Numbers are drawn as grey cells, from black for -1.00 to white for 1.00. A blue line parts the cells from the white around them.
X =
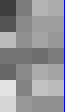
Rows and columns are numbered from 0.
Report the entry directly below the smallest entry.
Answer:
-0.34
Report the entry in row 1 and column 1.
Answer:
0.08
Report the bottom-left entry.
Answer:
0.68
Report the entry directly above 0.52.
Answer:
0.35
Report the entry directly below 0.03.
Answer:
0.19
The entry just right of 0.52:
0.47
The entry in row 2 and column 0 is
0.47
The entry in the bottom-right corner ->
0.13

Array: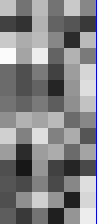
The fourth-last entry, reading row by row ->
-0.10
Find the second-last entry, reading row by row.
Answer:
0.17
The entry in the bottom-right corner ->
0.86
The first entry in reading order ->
0.52
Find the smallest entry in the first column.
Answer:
-0.49
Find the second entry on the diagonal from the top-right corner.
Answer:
-0.33
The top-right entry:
0.06
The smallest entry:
-0.82
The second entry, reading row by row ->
-0.10
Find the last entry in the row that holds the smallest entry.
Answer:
-0.43
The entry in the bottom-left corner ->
-0.27
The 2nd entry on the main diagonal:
-0.61
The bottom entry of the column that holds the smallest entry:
-0.55
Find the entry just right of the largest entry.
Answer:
0.29
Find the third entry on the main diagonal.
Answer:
0.46
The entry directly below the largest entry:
-0.16
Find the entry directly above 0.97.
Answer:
0.58
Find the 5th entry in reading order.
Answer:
0.58
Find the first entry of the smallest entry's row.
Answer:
-0.38
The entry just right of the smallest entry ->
0.17
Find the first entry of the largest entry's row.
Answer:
0.97
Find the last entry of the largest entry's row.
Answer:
-0.04
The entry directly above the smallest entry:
-0.66
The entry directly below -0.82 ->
-0.43

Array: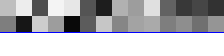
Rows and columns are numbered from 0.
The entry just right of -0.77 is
0.39
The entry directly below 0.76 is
0.33
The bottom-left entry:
-0.01
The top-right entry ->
-0.61
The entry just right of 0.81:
-0.34
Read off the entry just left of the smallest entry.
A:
0.23
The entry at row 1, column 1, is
-0.83
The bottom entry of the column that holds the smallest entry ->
-0.93

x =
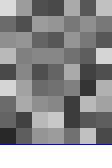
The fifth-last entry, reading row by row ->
0.17
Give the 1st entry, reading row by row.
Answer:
0.72
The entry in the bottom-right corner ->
-0.43
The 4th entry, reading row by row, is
-0.43
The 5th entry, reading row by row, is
0.33
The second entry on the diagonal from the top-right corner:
0.12
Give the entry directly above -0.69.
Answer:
-0.21
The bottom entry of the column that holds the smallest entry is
-0.69
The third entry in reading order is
-0.38
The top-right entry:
0.51
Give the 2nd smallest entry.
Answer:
-0.59
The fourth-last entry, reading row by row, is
0.22
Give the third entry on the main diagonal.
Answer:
-0.21
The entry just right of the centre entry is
0.33
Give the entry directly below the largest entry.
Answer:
-0.16
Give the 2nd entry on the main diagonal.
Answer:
-0.38
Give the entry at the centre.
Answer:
-0.21
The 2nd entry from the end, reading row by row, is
0.51

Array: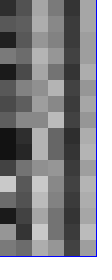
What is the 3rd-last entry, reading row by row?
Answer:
0.18
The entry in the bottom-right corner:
0.24
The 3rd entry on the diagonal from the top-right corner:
0.02
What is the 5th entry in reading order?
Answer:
-0.59
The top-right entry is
0.30
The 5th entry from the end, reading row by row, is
-0.15
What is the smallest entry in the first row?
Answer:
-0.64
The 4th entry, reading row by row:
-0.04
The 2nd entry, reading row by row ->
-0.36
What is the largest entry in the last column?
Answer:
0.47
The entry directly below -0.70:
-0.10
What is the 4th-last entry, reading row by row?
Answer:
0.36
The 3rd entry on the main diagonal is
0.18
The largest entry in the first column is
0.58
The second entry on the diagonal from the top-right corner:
-0.54
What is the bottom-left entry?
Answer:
-0.04

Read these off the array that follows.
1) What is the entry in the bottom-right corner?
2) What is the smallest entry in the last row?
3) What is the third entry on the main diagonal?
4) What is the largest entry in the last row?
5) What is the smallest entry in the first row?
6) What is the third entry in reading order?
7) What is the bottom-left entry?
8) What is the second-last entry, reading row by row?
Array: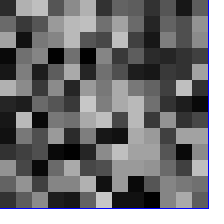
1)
-0.27
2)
-0.99
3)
-0.06
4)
0.56
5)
-0.82
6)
0.50
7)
-0.61
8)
0.33

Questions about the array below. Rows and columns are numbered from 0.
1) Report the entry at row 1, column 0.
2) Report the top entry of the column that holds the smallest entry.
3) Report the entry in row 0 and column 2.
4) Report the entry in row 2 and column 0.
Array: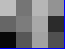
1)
-0.20
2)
0.49
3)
0.43
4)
-0.94

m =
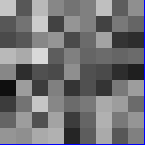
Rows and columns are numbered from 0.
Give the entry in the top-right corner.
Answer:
0.12
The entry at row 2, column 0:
-0.42
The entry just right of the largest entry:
-0.27
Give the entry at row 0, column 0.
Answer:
0.55
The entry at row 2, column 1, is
-0.32
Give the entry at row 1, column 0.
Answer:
-0.32
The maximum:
0.70
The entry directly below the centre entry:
-0.59
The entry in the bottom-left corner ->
0.17
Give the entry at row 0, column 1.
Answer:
-0.32
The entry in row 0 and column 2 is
0.45
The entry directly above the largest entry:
0.06
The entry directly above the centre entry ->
0.00
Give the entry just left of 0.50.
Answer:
0.00
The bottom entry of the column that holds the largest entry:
0.33
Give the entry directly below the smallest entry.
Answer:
-0.53
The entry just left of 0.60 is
-0.10
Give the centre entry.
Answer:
0.12
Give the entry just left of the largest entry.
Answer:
0.33
